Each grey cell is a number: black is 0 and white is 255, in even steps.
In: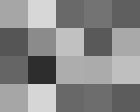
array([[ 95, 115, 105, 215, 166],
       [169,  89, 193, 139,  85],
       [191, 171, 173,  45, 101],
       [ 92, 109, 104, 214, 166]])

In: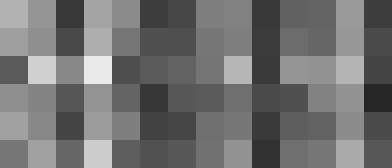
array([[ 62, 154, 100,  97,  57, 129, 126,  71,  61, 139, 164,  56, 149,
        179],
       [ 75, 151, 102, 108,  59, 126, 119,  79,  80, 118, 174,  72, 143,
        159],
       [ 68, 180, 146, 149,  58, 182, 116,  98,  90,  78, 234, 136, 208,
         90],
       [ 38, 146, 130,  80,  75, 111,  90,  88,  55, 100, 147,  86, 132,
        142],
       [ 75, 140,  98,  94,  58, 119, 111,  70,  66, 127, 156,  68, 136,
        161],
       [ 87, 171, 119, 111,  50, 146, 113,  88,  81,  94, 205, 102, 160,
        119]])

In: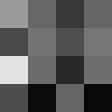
array([[102,  56, 103, 155],
       [118,  79, 115,  73],
       [111,  40, 107, 226],
       [  8, 100,  11,  77]])

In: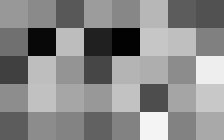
array([[ 81,  92, 183, 135, 156,  88, 138, 152],
       [128, 191, 198,   2,  32, 189,   8, 112],
       [238, 140, 174, 180,  70, 148, 190,  64],
       [200, 165,  77, 194, 152, 166, 193, 141],
       [169, 130, 244, 130,  97, 131, 140,  92]])

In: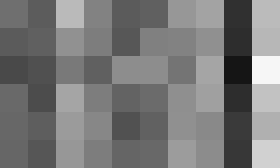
array([[187,  48, 163, 151,  96,  91, 130, 186,  92, 111],
       [183,  45, 144, 130, 128,  87, 125, 145,  96,  91],
       [246,  21, 165, 116, 141, 141,  96, 121,  80,  73],
       [194,  45, 160, 143, 107,  99, 125, 165,  76, 105],
       [176,  58, 137, 144,  97,  81, 135, 155,  94, 103],
       [209,  55, 140, 156, 104, 101, 125, 151,  86, 102]])

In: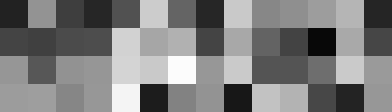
array([[ 37, 181, 157, 143, 135, 201,  38, 100, 204,  81,  38,  62, 147,
         34],
       [ 70, 169,   8,  67,  99, 168,  68, 177, 166, 210,  77,  75,  64,
         68],
       [154, 202, 110,  84,  84, 202, 151, 252, 201, 212, 150, 146,  87,
        150],
       [151,  35,  71, 179, 194,  23, 147, 130,  28, 244, 151, 134, 158,
        156]])

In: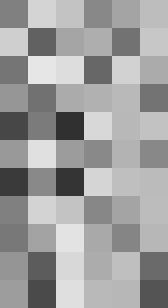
array([[189, 164, 136, 195, 212, 128],
       [199, 114, 174, 165,  97, 207],
       [171, 210, 103, 221, 230, 117],
       [115, 185, 177, 171, 113, 150],
       [194, 184, 216,  48, 123,  71],
       [136, 179, 137, 156, 224, 153],
       [187, 191, 213,  52, 137,  58],
       [188, 164, 135, 195, 211, 128],
       [183, 133, 169, 227, 163, 120],
       [106, 191, 172, 216,  92, 149],
       [ 84, 183, 185, 223,  74, 157]])

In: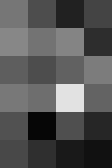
array([[ 68,  33,  77, 118],
       [ 45, 132, 115, 135],
       [124,  97,  77,  94],
       [ 99, 226, 110, 120],
       [ 38,  79,   6,  81],
       [ 17,  25,  47,  72]])
